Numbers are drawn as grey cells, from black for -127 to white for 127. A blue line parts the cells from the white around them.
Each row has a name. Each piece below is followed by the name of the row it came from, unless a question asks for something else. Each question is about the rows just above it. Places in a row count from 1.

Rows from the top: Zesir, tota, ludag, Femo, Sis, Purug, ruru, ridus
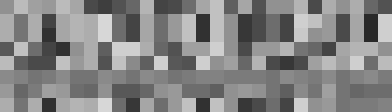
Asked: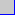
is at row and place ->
ludag, 22
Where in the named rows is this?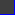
Zesir, 8

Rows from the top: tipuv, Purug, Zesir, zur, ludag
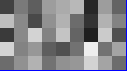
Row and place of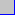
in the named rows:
Zesir, 5
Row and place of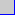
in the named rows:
Zesir, 8
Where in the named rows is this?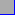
tipuv, 5

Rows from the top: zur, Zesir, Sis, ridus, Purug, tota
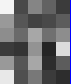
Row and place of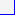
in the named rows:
zur, 1
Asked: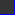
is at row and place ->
ridus, 2
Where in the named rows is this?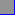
ridus, 3
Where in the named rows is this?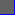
zur, 4
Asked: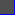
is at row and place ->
tota, 2

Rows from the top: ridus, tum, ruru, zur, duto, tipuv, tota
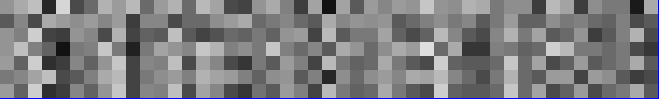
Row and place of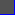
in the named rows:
ruru, 16
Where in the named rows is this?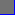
tota, 19

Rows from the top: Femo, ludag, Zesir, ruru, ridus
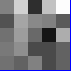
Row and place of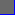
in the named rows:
Zesir, 3
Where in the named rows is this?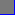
ruru, 1

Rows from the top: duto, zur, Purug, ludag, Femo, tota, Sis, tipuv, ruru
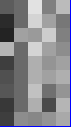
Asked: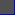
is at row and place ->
tota, 1
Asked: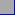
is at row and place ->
ruru, 5
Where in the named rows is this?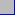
duto, 5
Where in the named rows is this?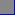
ruru, 3
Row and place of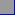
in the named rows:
Purug, 3

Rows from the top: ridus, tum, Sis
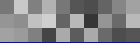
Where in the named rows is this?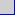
tum, 4
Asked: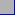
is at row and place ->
ridus, 4
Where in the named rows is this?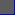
Sis, 6

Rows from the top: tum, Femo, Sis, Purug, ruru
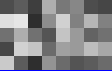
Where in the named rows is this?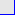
Femo, 2
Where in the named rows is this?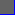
Sis, 7
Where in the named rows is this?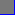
tum, 5

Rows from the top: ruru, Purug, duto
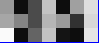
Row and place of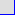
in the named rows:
ruru, 7
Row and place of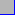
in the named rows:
Purug, 4
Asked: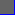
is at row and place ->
duto, 3
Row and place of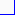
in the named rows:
duto, 1
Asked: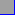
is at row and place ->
ruru, 6
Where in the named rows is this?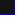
duto, 5

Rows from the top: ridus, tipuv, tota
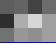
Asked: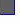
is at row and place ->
ridus, 1
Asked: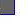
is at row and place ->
ridus, 2
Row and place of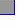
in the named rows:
tota, 2
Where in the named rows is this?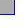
tipuv, 2
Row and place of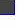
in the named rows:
ridus, 3
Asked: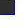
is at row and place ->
tipuv, 1

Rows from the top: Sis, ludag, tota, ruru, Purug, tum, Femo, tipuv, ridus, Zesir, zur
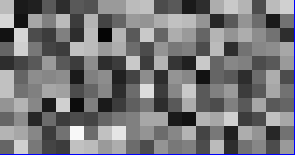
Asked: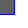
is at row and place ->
tipuv, 10
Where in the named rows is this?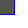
Sis, 7
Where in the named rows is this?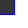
Purug, 13
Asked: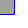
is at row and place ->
Femo, 5

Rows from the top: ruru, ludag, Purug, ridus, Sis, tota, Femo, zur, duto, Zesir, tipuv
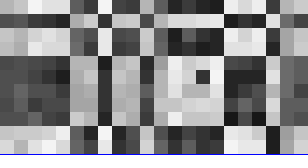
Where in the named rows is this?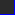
Sis, 11
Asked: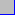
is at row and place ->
ridus, 1
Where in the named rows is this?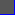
ludag, 2

